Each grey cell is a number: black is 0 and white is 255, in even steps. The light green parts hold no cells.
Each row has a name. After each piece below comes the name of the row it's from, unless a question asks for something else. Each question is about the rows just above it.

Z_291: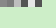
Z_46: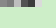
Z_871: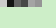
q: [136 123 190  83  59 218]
Z_46
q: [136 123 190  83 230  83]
Z_291
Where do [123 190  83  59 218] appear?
Z_46

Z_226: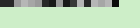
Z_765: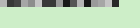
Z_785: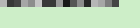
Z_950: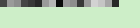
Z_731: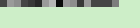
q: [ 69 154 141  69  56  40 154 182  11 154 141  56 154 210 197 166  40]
Z_950
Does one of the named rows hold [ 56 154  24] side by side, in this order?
yes

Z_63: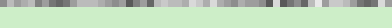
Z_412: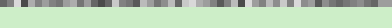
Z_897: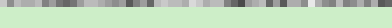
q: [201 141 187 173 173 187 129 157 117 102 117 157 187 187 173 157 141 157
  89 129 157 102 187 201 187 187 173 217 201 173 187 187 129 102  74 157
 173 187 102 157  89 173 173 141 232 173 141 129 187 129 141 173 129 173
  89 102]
Z_897
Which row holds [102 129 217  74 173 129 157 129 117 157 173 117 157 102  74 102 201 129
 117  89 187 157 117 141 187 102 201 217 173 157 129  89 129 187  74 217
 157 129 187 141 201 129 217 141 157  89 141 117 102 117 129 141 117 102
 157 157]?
Z_412
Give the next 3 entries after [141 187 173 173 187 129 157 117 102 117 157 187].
[187 173 157]
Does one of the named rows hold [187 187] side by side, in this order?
yes
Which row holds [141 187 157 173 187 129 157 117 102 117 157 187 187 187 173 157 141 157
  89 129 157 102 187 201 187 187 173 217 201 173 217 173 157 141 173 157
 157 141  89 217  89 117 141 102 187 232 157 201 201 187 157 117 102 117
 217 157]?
Z_63

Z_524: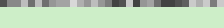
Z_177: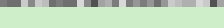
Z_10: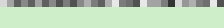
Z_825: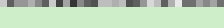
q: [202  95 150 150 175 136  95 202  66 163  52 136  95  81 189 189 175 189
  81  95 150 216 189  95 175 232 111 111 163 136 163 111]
Z_825
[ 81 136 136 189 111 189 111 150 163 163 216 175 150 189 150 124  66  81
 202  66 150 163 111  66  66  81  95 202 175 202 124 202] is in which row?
Z_524

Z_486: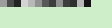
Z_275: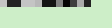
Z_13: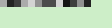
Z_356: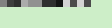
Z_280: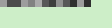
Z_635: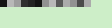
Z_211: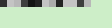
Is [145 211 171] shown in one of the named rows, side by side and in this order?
no
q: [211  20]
Z_13
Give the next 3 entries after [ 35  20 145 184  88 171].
[145  75 171]
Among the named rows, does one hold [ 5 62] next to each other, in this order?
yes
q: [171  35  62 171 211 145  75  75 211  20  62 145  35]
Z_13
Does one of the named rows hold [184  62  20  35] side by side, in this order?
yes

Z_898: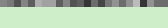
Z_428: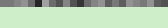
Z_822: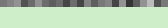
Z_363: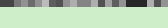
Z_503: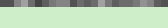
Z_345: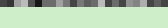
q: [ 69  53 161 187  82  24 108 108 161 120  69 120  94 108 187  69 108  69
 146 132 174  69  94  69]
Z_345
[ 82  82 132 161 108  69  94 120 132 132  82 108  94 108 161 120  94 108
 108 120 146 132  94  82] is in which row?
Z_503
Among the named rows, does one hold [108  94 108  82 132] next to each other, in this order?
no
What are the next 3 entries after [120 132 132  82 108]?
[ 94 108 161]
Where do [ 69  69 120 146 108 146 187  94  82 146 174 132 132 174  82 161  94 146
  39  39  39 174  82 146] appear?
Z_363
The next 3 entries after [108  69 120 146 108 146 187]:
[ 53 146 108]

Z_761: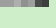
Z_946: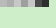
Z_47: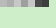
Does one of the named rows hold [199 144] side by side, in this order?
no
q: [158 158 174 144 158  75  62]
Z_761

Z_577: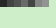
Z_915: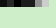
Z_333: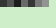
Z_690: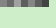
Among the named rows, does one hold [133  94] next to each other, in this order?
yes
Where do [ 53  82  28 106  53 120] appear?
Z_333

